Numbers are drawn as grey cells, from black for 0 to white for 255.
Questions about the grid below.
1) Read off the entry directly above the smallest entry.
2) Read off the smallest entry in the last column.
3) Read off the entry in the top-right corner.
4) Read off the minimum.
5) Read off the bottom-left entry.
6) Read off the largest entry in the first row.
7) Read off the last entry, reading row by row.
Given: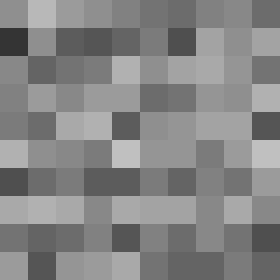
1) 143
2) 79
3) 108
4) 52
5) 155
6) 184
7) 100

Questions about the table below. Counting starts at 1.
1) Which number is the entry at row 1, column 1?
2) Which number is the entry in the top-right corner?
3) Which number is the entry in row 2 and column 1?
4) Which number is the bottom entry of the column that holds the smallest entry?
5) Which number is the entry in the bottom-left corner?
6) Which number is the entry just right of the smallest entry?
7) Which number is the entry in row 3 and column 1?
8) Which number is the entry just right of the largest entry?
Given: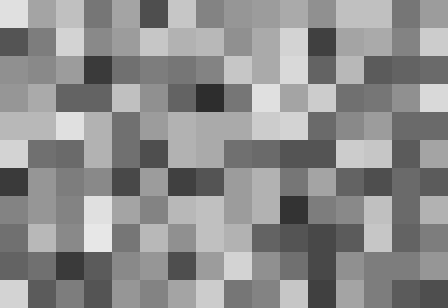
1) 224
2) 156
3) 84
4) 204
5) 211
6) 118
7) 144
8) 118

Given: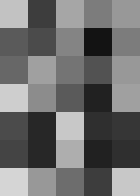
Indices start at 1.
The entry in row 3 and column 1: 103
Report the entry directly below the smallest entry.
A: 82
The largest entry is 213
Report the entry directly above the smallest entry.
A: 124
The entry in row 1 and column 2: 61
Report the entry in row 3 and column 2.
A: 160
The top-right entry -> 152
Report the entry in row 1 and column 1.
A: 194
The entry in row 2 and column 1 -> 90
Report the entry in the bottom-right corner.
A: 200

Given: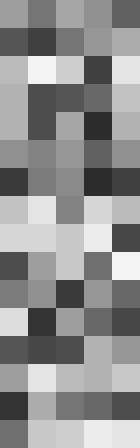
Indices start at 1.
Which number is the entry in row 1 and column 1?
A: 158
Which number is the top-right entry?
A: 97
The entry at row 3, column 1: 186
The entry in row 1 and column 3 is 166
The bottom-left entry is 111
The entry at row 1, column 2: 117
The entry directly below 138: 131
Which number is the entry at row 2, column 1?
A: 85
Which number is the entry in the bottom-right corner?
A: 228
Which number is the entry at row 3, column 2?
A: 243

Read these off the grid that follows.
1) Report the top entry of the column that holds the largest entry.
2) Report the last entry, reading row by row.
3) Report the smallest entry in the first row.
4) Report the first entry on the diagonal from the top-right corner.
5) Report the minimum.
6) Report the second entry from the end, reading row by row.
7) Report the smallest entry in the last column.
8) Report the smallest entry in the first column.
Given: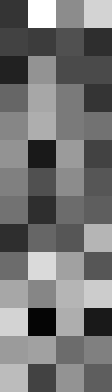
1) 255
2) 94
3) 52
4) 211
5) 5
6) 147
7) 25
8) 33

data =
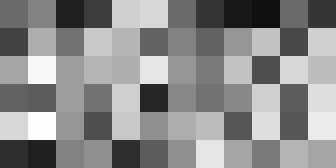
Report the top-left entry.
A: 106
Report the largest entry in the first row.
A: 215
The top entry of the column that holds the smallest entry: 16
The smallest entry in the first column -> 46
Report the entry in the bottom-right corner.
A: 165
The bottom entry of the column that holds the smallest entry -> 122
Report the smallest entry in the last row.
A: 32
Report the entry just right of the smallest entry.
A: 106
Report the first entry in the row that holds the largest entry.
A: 215
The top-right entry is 53
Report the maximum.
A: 254
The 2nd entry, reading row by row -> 129
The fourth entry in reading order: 60
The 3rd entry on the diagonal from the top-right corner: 78
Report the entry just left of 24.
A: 53
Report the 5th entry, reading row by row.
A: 207

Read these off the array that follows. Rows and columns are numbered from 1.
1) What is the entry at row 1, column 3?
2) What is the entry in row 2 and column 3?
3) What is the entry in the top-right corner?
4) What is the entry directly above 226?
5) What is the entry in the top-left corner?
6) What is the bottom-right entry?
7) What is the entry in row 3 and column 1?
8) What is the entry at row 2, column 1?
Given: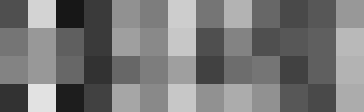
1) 23
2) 95
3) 152
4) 152
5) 79
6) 172
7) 131
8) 117

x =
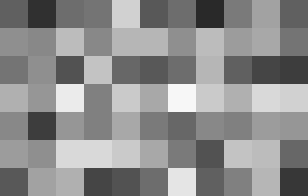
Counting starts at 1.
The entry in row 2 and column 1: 143
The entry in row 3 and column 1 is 116
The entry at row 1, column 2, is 48
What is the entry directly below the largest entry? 103
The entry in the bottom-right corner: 55
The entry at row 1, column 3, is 109
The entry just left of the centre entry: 202
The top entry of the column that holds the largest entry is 109
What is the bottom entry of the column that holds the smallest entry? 96
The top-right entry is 96
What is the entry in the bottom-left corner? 88
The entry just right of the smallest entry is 122
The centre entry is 168
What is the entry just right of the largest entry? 202
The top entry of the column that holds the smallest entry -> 41
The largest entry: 247
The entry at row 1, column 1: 96
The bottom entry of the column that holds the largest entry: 229
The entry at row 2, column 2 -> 136

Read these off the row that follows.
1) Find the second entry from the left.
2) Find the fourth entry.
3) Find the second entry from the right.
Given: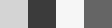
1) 59
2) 101
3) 246

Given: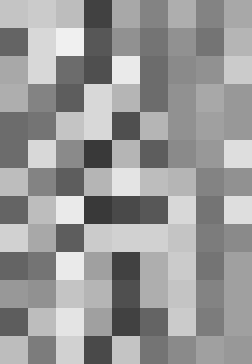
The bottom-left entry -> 189
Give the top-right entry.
168
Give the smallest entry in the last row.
73
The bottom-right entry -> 152
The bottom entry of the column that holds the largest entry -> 209
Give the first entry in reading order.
196
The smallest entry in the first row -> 65
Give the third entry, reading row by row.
189
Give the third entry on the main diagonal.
108
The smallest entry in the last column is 138
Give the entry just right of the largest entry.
87
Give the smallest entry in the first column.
93
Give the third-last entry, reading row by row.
138
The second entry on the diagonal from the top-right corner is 116
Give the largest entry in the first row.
203
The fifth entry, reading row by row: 168
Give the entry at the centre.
228
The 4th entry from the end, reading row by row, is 116
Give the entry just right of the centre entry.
189
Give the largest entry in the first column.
209

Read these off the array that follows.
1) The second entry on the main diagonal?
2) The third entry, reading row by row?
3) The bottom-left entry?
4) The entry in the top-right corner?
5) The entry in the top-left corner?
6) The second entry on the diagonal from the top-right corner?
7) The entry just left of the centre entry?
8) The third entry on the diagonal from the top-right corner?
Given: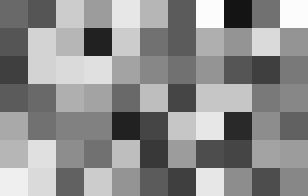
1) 211
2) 204
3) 239
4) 252
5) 105
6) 218
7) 105
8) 85

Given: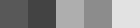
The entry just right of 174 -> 140
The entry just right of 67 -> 174

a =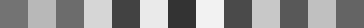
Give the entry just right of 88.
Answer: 192
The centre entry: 51

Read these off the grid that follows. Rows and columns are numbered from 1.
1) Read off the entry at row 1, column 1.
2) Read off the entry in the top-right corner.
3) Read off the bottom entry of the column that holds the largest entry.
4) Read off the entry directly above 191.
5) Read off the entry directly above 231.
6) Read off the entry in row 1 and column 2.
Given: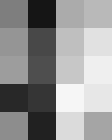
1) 126
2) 185
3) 219
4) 171
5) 239
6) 21
